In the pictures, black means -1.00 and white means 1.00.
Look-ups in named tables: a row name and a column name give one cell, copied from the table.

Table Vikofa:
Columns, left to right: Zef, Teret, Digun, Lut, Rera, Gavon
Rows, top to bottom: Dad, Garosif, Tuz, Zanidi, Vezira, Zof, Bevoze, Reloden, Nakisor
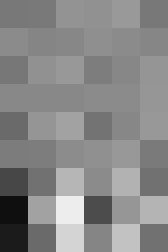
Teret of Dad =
-0.05
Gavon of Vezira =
0.19
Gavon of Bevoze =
-0.11
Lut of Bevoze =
0.09
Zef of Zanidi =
0.07
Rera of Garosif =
0.09
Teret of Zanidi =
0.07
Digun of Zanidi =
0.07
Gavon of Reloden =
0.41
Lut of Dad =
0.14
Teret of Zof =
-0.02
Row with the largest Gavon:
Reloden

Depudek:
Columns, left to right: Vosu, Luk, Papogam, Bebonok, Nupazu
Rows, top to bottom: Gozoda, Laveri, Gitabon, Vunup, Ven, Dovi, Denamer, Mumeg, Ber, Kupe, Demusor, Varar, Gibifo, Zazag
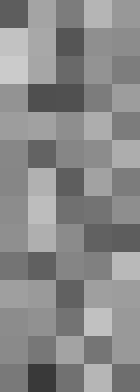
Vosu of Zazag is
-0.05
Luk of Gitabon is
0.30
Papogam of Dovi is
0.05
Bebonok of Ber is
-0.24
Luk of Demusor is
0.21
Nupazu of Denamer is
-0.03
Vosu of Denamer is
0.05
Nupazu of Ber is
-0.27
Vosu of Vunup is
0.15
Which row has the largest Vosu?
Gitabon

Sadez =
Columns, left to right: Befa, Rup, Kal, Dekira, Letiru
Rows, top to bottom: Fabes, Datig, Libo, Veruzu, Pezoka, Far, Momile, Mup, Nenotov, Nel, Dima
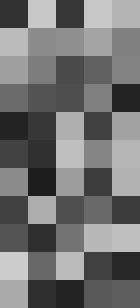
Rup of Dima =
-0.63
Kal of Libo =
-0.41
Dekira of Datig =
0.29
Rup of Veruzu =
-0.35
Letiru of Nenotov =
0.50
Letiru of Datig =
0.00
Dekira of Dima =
-0.30
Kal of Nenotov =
-0.10
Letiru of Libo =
0.03
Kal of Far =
0.50
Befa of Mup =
-0.49
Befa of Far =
-0.48
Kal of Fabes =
-0.57
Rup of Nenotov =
-0.64
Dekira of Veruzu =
0.00
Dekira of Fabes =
0.57
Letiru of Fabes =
0.41
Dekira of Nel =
-0.50
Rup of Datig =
0.10
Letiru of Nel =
-0.69
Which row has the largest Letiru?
Nenotov

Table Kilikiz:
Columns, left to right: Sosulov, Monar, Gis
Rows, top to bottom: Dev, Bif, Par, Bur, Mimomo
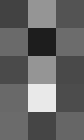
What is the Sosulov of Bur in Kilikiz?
-0.18
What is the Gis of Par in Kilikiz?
-0.43
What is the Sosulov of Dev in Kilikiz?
-0.48
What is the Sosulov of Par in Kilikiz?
-0.42
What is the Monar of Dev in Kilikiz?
0.17
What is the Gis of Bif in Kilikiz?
-0.15
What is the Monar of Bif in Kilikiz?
-0.77
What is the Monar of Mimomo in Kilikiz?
-0.46
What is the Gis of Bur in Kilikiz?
-0.40
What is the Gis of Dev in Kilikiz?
-0.35
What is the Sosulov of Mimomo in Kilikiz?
-0.16
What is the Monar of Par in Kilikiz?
0.17
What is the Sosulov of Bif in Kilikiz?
-0.17
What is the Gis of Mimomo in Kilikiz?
-0.20
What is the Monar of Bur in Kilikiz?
0.83

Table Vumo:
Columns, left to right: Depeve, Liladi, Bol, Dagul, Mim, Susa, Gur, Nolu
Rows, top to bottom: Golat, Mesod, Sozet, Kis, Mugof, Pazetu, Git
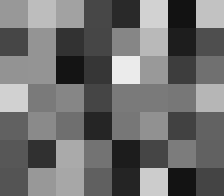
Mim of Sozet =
0.84
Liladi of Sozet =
0.16
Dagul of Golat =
-0.44
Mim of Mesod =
0.05
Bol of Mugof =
-0.13
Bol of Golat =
0.27
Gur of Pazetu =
-0.03
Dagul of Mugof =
-0.71
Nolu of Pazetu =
-0.24
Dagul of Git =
-0.25
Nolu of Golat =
0.52
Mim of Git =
-0.72
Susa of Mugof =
0.14
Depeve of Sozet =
0.15
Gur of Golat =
-0.86
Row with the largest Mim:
Sozet

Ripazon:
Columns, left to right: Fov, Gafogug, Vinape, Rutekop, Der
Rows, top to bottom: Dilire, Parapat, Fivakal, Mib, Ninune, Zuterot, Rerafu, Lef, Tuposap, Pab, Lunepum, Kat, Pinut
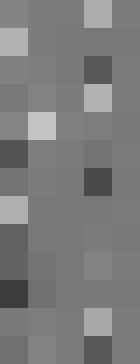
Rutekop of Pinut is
-0.31
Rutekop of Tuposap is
-0.03
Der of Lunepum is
-0.05
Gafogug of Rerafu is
-0.03
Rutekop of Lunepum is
-0.05
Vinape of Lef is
-0.05
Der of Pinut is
-0.04
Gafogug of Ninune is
0.53

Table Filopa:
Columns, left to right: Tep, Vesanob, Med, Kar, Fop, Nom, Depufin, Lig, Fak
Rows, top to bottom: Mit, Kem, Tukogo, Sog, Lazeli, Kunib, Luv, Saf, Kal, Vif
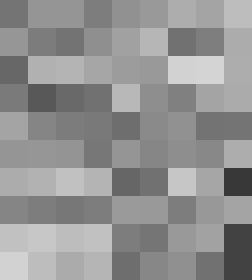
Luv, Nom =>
-0.11
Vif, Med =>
0.34
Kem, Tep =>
0.18
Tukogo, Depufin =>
0.65
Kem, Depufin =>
-0.11
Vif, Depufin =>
0.13
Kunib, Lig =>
0.07
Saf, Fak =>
0.29
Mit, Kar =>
-0.02
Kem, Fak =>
0.35
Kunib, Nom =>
0.05
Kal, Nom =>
-0.08
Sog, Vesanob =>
-0.31
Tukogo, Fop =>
0.22
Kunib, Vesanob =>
0.18
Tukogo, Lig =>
0.66

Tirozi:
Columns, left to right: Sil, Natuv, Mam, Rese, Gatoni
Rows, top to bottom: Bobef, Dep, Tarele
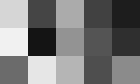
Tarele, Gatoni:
0.09
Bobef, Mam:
0.34
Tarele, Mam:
0.42
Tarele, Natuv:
0.80
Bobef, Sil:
0.68
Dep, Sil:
0.89
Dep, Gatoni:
-0.63
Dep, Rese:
-0.34
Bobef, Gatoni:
-0.77
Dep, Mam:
0.15
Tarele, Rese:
-0.39

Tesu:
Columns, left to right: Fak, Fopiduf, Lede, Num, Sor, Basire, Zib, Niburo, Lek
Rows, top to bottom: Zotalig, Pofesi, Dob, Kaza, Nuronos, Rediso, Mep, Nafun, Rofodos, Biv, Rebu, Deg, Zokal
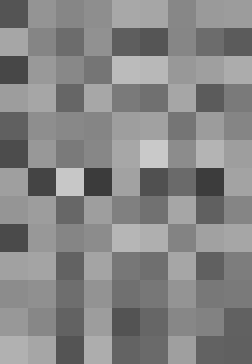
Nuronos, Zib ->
-0.08
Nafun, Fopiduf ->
0.23
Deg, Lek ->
-0.24
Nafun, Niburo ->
-0.25
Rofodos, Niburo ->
0.26
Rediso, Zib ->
0.10
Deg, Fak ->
0.19
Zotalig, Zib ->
0.06
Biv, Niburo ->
-0.25
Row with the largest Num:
Zokal

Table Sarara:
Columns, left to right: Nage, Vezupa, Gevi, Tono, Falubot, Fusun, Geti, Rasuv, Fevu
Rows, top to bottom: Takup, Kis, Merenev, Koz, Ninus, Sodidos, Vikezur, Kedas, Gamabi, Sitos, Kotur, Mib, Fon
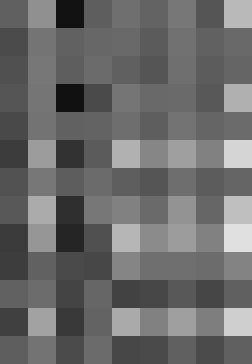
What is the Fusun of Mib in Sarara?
0.01
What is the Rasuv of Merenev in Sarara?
-0.28
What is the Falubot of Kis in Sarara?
-0.18
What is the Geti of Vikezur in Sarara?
-0.14
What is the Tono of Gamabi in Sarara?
-0.37
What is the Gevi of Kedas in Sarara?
-0.63
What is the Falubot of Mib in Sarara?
0.33
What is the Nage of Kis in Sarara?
-0.41
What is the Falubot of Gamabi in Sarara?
0.43
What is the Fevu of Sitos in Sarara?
0.03
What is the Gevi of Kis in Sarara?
-0.24
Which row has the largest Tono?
Kedas

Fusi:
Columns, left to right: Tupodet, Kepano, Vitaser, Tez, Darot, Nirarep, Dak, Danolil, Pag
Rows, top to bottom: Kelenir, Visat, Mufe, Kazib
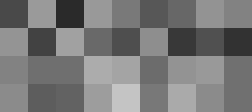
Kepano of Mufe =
-0.13
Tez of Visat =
-0.18
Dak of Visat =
-0.56
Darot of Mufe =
0.29
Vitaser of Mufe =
-0.13
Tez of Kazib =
0.23

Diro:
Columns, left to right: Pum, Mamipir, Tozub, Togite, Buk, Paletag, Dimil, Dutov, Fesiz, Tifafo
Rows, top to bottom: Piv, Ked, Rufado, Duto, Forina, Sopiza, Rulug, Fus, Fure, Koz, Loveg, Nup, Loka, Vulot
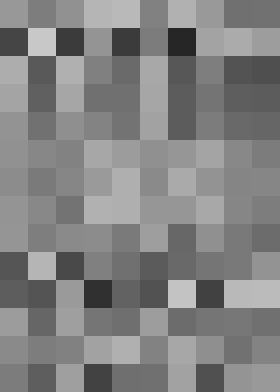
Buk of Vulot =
-0.13
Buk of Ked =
-0.54
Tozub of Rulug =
0.05
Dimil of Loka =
0.31
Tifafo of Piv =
-0.11
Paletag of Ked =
-0.03
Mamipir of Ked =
0.57
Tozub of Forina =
0.12
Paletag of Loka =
0.02
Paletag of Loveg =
-0.36
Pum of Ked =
-0.46
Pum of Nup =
0.22

